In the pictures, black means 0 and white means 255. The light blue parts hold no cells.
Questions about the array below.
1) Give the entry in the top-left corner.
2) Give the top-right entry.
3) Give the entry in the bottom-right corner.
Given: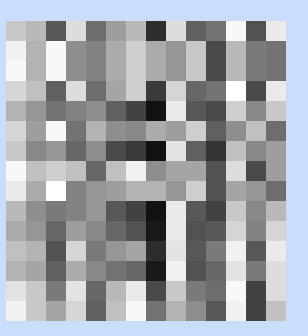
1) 200
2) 234
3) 192
